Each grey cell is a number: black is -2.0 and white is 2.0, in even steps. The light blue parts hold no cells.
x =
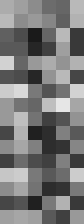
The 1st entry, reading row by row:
0.7
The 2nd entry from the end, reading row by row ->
-1.0
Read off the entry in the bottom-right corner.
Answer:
0.4
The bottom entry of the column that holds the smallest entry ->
0.5
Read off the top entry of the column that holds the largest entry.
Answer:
-0.4
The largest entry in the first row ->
0.9
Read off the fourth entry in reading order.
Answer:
-0.3
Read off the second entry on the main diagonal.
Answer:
0.2
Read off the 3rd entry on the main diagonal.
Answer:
-1.6
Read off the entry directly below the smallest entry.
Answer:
-1.4
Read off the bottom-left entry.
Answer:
0.5
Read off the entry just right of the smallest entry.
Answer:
-0.4
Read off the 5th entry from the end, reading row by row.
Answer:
0.6
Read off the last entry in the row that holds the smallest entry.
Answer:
-1.1
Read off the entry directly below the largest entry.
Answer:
-0.7
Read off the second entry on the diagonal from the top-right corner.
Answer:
-0.5
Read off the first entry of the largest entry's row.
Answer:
0.4
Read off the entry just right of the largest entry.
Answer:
0.6
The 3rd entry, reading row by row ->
0.2
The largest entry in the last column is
1.3
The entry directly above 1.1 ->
-1.0
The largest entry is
1.6
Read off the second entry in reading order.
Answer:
0.5

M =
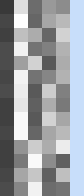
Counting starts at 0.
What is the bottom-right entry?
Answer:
-0.2
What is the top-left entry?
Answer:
-1.1
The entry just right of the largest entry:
-0.4
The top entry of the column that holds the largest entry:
1.5
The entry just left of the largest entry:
-0.9
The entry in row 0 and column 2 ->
-0.3
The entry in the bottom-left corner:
-0.8
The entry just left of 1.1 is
0.6
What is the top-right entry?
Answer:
0.2
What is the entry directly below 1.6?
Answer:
1.9
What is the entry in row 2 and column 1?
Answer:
1.0
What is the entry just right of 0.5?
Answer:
1.3

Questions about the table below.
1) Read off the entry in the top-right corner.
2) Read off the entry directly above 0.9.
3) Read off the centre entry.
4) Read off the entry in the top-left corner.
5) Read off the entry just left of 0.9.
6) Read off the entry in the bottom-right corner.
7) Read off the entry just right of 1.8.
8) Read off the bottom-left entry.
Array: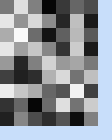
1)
-0.8
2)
1.0
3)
1.3
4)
-0.1
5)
-0.5
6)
0.0
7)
-1.0
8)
-1.5

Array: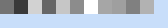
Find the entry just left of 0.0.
0.5
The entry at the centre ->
0.2
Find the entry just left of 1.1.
-0.4

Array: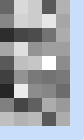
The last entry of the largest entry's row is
0.2
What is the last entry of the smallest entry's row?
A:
-0.3
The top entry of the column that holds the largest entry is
-0.6
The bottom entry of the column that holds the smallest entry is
1.0
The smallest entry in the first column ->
-1.4
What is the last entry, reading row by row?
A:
0.7
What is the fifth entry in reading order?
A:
0.8
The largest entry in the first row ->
1.4
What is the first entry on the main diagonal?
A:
-0.4
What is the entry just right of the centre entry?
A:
2.0
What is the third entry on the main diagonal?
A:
-0.8
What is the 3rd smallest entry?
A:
-1.0
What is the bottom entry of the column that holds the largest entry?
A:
-0.6

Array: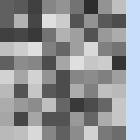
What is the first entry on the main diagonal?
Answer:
-0.5
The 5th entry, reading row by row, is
0.3
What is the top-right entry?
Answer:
1.0
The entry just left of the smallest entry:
-0.2
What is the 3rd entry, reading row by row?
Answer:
-1.0
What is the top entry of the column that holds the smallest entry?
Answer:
-1.3
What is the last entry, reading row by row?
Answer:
-0.3
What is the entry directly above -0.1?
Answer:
0.7
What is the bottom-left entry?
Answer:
0.9
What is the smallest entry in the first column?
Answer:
-1.0
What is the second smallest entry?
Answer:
-1.2
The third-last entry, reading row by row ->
1.3
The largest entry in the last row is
1.4
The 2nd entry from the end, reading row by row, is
-0.1
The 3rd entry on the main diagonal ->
-1.1
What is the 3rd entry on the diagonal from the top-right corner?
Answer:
-0.7
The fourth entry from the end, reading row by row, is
0.2
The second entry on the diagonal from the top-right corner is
-0.6
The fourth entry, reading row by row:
0.1
